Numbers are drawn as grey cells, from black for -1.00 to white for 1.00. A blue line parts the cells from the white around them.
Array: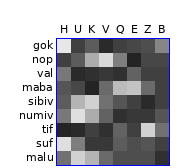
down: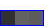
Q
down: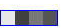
H

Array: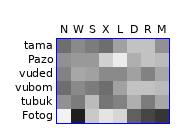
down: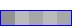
M
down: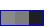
W
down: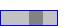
R
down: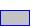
R
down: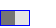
X
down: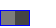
R
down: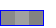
L

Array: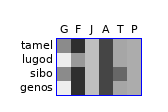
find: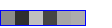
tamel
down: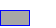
T
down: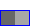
T
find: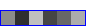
sibo
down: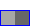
T
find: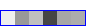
lugod

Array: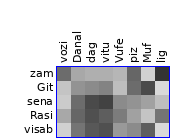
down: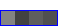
vitu
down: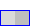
lig
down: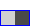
Muf
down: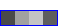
Muf
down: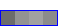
piz
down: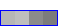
Vufe
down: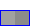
piz

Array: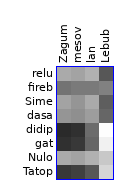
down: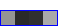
Zagum
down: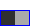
Zagum

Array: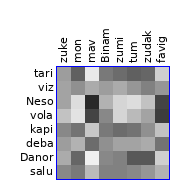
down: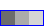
zumi
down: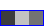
favig
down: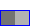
mon
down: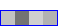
favig
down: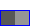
zudak

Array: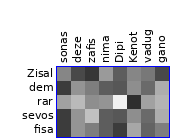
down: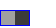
sonas
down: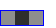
Kenot
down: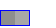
Kenot

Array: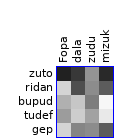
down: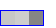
dala
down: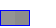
zudu
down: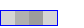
Fopa
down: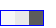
mizuk
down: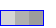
Fopa
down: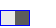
mizuk

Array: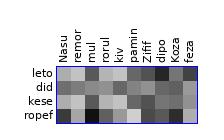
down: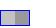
kiv
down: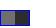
Koza
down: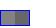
pamin
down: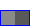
mul
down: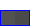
Zifif
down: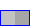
remor

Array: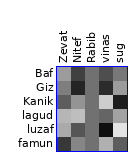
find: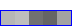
lagud
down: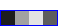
sug

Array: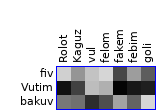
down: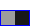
febim
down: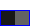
febim
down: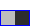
vul
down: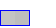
vul

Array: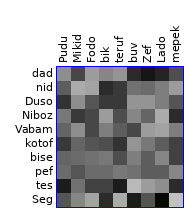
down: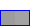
Fodo
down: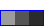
mepek
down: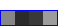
bik
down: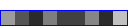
mepek
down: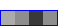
Mikid

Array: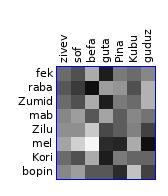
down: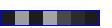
guta
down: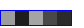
guta
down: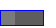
Pina

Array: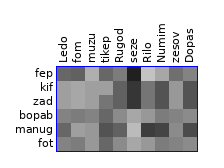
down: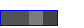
Numim
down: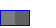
Rugod
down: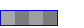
fom

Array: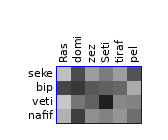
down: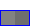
pel
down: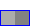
pel
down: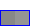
tiraf

